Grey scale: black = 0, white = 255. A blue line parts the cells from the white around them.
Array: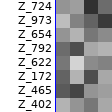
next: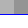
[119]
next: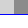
[130]
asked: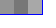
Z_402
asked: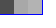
Z_792

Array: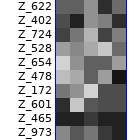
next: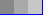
[107]
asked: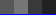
Z_973
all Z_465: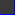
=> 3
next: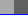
[157]
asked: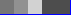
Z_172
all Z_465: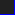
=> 1 2 4 5

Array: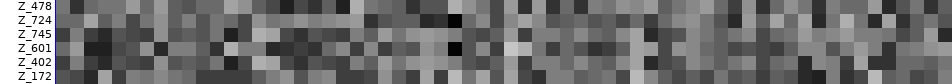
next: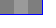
[50]
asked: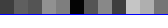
Z_601
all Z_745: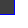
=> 1 3 7 21 34

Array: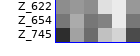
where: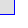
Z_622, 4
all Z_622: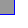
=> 2 6
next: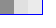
[152]
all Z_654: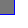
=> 1 3 6
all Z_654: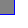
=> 4

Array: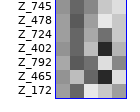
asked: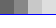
Z_745
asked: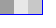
Z_478
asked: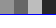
Z_402
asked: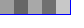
Z_724
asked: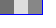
Z_792
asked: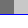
Z_724
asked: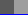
Z_478

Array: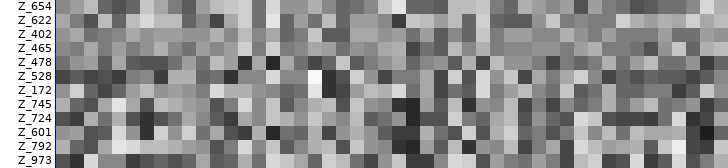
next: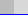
[187]
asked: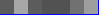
Z_478
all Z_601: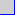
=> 8 10 30 33
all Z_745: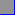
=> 11 23 31 46

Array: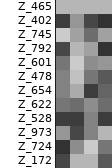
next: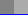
[60]
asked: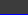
Z_528
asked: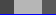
Z_172
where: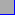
Z_654, 2
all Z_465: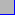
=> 1 2 3 4
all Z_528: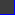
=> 1 2 4
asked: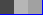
Z_792

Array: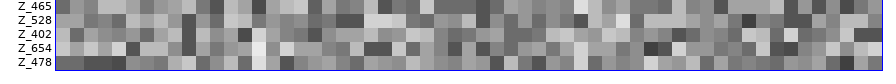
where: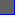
Z_465, 19
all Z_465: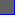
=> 19
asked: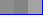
Z_478
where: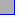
Z_478, 9

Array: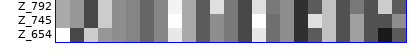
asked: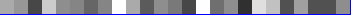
Z_745
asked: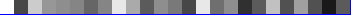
Z_654
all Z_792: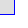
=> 12 15
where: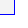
Z_792, 9
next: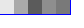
[71]

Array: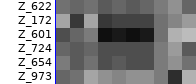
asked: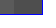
Z_654
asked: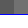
Z_654
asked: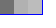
Z_601
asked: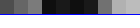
Z_601
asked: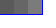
Z_622

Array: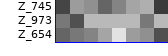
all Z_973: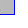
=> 3 4 5 6 8
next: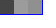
[101]
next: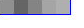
[58]
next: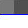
[185]
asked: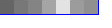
Z_654
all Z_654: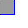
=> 6

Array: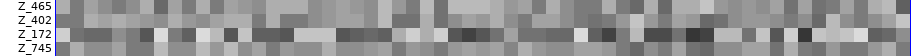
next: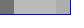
[152]
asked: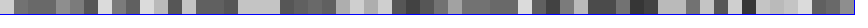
Z_172
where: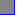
Z_745, 33
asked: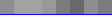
Z_745

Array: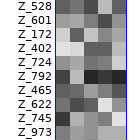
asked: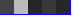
Z_792
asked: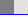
Z_745
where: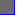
Z_465, 2
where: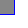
Z_172, 4

